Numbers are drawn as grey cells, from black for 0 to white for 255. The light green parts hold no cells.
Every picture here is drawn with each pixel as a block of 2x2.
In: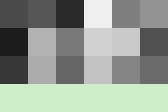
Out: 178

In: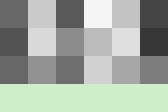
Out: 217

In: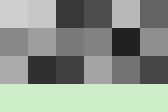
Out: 158

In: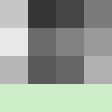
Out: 107

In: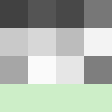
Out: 215

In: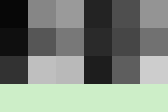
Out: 86
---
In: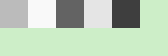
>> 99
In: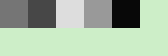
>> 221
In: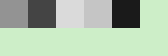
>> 218
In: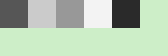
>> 152
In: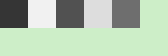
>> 81
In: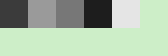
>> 119
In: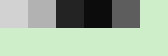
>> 35
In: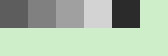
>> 160
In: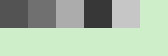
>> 172
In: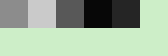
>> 88
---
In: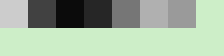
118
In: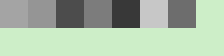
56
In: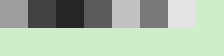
194
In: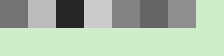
130
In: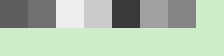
57
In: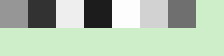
253
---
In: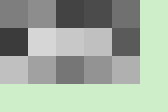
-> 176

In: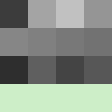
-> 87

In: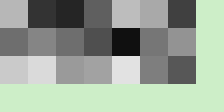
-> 87

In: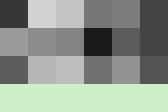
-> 84

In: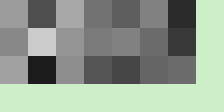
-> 108

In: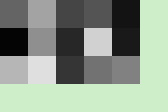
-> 129

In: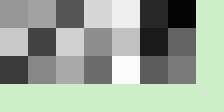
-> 122

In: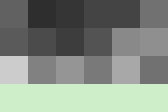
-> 113

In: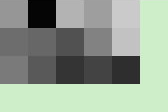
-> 46
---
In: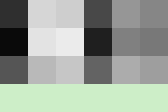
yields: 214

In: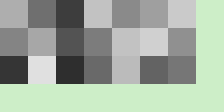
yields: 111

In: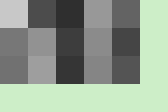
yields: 76

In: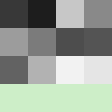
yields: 29

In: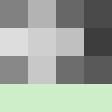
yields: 179

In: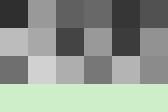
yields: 153
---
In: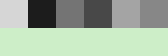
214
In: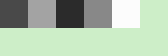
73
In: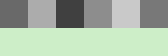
105
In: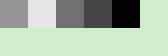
150
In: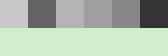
200
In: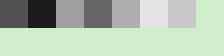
81
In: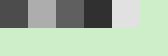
76
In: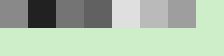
137
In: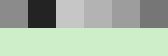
139
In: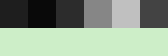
30
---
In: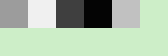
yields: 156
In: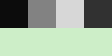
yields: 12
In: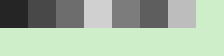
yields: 37
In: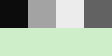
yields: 12
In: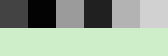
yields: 67
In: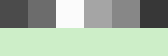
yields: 75
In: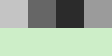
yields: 196
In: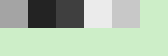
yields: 164
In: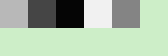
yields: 184
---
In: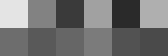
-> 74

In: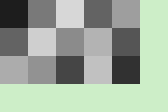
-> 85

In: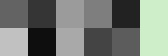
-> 92

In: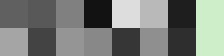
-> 46

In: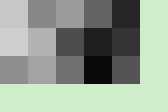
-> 52

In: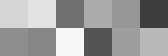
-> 185

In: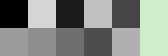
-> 176

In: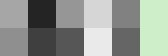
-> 101

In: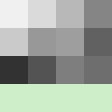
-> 97

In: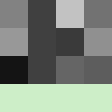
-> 144
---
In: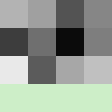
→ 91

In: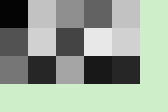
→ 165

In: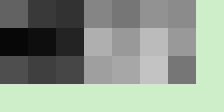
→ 167

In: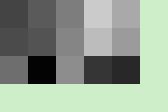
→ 141

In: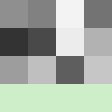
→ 191

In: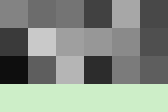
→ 44

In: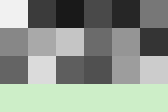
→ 80

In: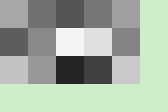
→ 37

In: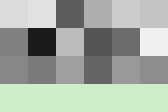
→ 101

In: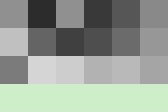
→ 178
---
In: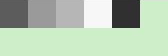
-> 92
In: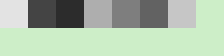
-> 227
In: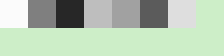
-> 251
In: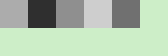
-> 172
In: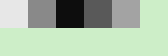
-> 231
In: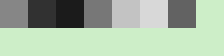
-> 134
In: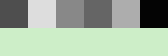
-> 78
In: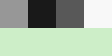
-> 151
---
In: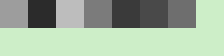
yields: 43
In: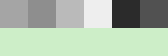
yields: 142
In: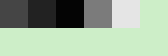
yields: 34
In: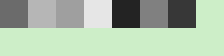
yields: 182
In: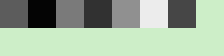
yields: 4
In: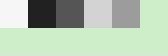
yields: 33
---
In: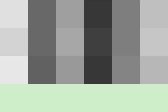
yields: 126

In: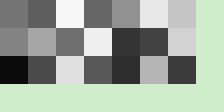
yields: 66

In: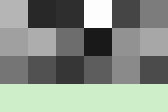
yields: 146

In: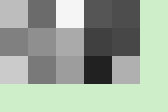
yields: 64

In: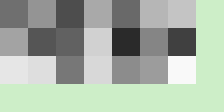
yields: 133

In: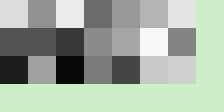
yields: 248

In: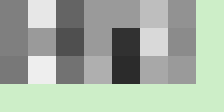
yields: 217
